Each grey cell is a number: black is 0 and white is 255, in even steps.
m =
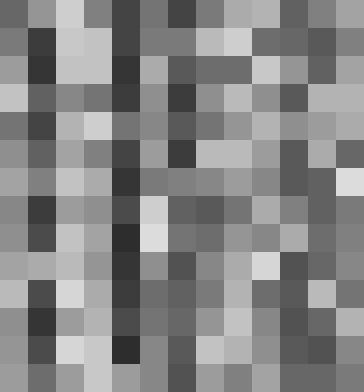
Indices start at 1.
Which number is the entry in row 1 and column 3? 206
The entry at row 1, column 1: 103
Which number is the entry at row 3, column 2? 53
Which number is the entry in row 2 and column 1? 122
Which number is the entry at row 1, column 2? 149
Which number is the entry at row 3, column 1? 156
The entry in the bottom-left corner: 156
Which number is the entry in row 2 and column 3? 200
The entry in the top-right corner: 163
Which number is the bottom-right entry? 122
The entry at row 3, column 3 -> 194

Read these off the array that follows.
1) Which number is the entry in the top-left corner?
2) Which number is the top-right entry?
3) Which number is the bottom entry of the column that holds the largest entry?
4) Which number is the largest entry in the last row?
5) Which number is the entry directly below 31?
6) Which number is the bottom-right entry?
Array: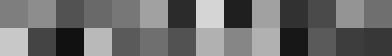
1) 126
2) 111
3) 177
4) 200
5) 134
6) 55

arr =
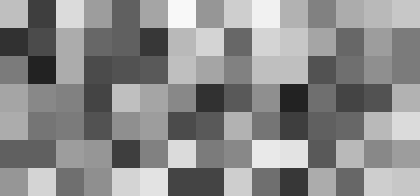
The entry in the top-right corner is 199
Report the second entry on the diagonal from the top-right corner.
157
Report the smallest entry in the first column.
49
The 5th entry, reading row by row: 96
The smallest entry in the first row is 62
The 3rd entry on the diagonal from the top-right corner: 111
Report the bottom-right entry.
199
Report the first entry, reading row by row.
191
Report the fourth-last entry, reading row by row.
172
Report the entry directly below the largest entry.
185
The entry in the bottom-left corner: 150
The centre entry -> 49
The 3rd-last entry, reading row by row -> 103
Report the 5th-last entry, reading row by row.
55
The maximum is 248
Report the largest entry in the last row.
227
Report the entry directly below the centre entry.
89
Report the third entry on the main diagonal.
172
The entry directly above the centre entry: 165
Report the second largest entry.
241
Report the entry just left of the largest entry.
165
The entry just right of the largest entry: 150
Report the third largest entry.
233

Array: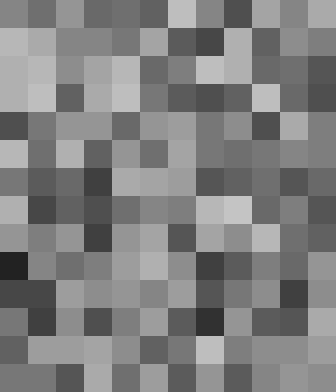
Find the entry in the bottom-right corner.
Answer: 141
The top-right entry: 170
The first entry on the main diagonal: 133
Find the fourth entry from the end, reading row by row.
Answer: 91
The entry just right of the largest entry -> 105
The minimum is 34
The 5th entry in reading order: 111
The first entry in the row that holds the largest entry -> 176
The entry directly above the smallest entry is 149
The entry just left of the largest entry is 183
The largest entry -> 196
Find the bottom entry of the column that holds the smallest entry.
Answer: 119
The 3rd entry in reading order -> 149
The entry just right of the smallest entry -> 133
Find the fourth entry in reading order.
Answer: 105
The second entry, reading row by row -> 111
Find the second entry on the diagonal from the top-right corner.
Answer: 141
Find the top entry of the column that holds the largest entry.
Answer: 79
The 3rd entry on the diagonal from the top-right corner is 105
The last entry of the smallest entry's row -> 149
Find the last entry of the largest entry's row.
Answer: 85
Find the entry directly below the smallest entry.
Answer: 71
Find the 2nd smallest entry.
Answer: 49
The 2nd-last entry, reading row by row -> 149
